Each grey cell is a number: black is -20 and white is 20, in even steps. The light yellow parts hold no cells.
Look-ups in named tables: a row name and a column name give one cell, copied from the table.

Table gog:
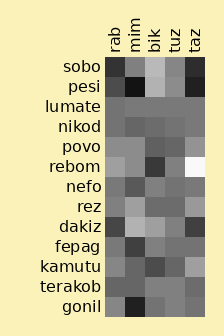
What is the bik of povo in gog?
-5
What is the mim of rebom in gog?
2
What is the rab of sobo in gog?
-12
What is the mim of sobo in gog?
0
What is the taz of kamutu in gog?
5
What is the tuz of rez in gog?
-3
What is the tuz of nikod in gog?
-2
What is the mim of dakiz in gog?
8
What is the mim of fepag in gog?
-10
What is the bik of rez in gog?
-3
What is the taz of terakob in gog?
-3
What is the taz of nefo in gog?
-1
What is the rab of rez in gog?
0
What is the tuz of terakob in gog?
0
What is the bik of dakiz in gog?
5
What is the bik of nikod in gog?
-3
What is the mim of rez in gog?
5
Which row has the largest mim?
dakiz

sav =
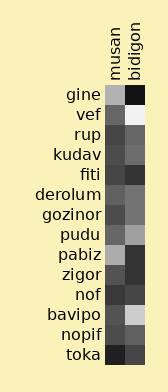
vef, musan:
-4
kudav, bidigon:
-3
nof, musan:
-11
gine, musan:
8
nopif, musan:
-8
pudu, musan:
-4
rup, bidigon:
-4
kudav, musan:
-8
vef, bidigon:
18
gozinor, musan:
-8
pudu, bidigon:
5
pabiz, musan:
7
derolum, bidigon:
-2
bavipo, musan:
-7
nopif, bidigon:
-5
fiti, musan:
-9
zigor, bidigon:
-12
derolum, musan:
-5
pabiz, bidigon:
-12

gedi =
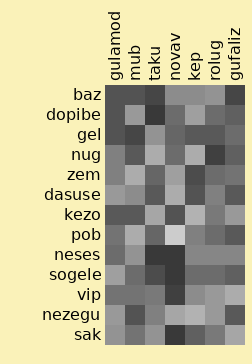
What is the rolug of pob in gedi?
-3
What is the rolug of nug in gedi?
-10
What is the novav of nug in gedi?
-3
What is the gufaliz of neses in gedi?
1
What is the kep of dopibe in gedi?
5
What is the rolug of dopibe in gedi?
-3
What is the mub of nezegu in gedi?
-7
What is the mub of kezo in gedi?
-6
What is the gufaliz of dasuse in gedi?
-6
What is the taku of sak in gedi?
3
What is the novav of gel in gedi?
-4
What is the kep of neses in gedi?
1
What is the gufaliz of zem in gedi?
-2
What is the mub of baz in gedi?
-7
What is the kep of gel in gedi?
-6
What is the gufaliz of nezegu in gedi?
-6
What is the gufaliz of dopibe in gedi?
-5
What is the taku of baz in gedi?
-9
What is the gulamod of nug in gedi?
0

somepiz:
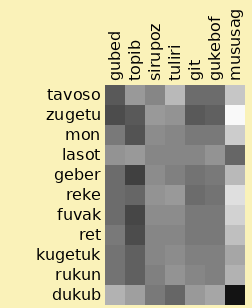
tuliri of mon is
1
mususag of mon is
12
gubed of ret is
-1
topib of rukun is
-5
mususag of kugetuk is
6
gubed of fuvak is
-3
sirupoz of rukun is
0
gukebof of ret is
-1
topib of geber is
-10
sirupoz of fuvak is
2
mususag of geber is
9
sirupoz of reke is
3
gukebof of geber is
-1
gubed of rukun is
-2
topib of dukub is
5
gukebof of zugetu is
-5
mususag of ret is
10
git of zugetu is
-6
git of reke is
-3
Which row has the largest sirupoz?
zugetu

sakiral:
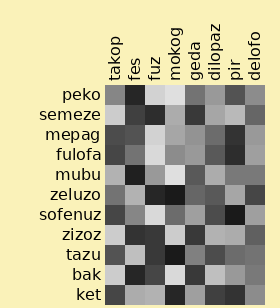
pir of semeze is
9
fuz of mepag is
13
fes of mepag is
-7
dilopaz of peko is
4
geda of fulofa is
4
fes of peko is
-14
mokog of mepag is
6

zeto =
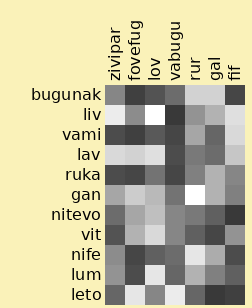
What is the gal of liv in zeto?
8
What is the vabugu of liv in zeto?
-11
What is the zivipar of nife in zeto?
2
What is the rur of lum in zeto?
8
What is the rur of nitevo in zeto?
-1
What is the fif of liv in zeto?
15
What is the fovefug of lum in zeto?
-8
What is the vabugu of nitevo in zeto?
1
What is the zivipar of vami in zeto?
-8
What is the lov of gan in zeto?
9
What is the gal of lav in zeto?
-3
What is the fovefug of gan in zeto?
12

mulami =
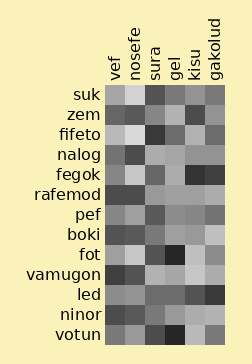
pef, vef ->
1
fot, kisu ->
10
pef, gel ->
2
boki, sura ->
-1
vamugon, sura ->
8
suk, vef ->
6
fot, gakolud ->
2
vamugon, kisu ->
11
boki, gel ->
5
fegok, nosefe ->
11
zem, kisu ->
-8
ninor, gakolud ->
8
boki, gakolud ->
10
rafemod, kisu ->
5
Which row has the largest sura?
vamugon

